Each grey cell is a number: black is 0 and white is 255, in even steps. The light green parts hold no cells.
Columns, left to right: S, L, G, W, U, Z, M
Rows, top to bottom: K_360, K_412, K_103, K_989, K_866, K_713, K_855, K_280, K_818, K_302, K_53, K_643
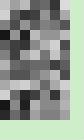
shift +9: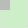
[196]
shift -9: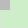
[178]
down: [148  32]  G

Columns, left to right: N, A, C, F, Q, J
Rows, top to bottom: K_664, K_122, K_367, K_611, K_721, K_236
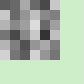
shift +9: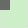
[114]
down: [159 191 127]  J
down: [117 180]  N
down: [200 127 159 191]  J
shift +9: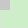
[209]

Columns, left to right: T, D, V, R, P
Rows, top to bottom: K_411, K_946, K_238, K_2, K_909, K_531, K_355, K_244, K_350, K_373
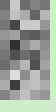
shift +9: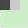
[ 79 211]
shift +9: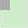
[180]
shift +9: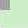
[171]
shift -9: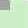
[153]

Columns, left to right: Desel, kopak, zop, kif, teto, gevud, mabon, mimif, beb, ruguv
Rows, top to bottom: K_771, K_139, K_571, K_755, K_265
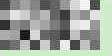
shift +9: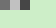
[121 202  79]
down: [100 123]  gevud
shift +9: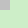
[202]
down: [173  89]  Desel
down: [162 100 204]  teto

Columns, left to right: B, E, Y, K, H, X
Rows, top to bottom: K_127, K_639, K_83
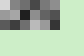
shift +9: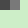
[ 81 130]
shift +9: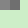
[141 120]
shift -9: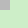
[177]
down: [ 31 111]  Y

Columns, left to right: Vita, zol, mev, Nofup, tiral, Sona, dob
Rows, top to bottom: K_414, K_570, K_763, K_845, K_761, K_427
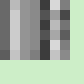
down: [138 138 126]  Nofup
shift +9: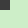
[69]
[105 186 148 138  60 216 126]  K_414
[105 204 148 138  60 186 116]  K_763

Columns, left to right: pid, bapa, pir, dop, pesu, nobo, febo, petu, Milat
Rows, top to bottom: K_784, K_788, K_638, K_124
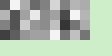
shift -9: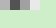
[172  74 152 224]
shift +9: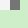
[253 126]

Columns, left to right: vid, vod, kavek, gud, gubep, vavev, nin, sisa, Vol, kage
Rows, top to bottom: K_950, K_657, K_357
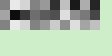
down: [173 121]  Vol
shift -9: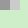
[144 194]
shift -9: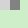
[203 121]
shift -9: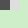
[ 71 213]

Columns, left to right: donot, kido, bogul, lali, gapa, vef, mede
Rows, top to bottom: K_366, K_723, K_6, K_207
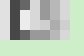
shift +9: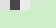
[234  80 245]
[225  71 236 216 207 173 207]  K_6
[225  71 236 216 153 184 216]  K_723
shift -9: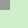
[144]
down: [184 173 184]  vef
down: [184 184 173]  vef

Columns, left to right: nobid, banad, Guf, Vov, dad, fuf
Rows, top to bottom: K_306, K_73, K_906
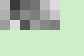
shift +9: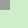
[165]
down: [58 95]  banad

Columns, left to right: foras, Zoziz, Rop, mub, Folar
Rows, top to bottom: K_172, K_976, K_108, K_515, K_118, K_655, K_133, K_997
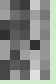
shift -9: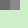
[100 129]
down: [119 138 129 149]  Folar
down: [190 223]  mub
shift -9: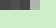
[ 61  70  61 169]
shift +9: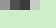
[158  88  67 210]
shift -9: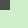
[70]
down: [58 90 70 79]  Rop

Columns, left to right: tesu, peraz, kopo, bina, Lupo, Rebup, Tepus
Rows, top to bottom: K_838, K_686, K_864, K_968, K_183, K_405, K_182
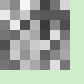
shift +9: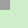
[168]
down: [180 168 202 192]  bina
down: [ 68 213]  Lupo
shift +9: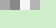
[177 144 254 189]
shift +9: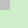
[201]
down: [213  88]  Tepus
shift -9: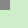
[126]

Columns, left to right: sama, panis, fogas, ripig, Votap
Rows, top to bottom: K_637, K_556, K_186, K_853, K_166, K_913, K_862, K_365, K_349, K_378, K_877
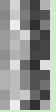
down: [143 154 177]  sama
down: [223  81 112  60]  Votap
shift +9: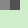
[143  90]

